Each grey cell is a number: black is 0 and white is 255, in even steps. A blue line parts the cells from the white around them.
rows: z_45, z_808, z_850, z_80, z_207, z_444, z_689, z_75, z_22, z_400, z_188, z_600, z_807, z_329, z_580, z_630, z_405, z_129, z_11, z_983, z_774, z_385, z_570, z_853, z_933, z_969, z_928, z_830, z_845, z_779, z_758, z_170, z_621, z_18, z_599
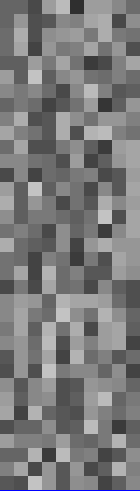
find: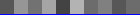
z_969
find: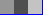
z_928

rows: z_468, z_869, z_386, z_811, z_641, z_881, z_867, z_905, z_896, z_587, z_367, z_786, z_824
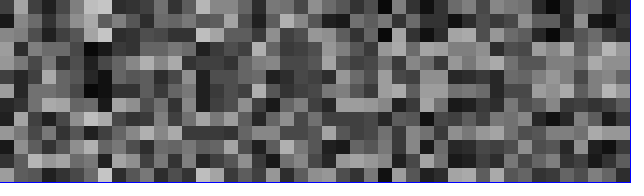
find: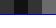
z_468
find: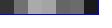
z_905
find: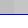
z_468
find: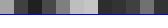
z_468
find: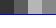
z_468

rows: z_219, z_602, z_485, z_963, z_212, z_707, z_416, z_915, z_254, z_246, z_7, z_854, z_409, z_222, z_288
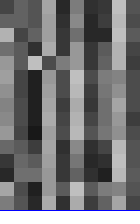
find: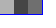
z_254
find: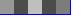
z_707
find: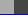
z_254
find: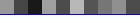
z_246
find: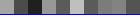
z_222
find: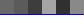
z_7
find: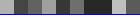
z_485

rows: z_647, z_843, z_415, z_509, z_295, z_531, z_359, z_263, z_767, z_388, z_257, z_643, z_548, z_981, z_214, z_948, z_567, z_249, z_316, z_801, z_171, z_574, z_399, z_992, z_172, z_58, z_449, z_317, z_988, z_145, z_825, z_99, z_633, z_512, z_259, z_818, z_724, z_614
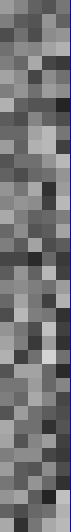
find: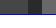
z_316
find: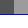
z_145
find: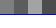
z_249
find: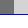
z_58
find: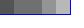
z_643
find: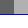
z_257

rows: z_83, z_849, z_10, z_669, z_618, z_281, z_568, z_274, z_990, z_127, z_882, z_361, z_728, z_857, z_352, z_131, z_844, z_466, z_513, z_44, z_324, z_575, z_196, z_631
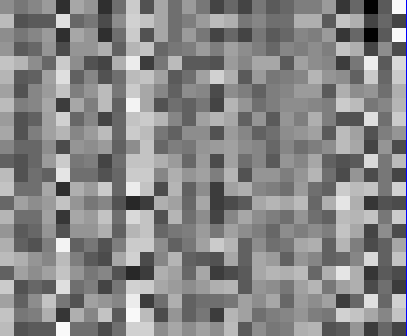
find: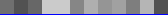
z_728
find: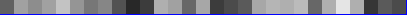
z_44
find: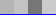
z_131
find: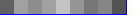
z_44
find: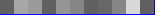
z_513

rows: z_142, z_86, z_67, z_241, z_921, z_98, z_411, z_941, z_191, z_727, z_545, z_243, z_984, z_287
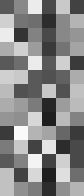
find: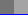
z_241
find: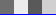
z_921
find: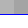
z_727
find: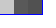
z_98
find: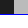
z_191
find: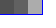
z_98

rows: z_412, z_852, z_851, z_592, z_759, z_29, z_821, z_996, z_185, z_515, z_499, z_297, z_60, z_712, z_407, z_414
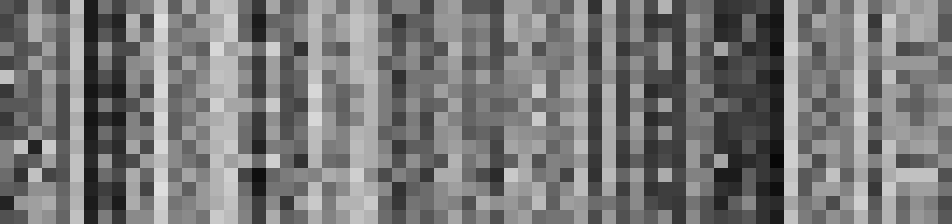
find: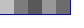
z_412
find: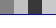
z_712
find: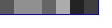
z_712
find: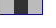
z_60

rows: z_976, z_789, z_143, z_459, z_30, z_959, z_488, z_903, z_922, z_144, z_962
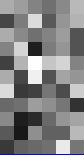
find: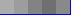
z_976
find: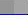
z_922
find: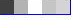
z_30
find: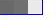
z_962
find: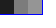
z_459
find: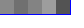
z_143
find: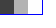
z_30

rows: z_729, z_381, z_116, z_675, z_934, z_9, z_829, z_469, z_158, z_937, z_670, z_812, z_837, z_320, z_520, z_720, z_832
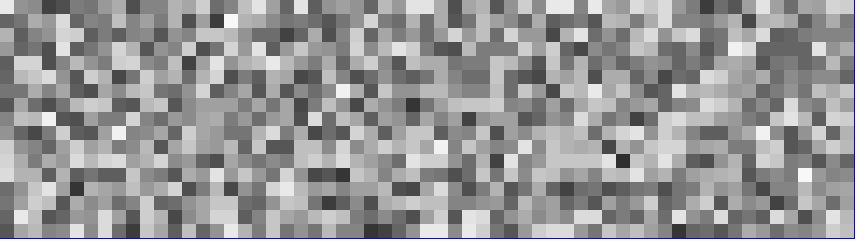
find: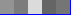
z_720
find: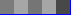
z_469

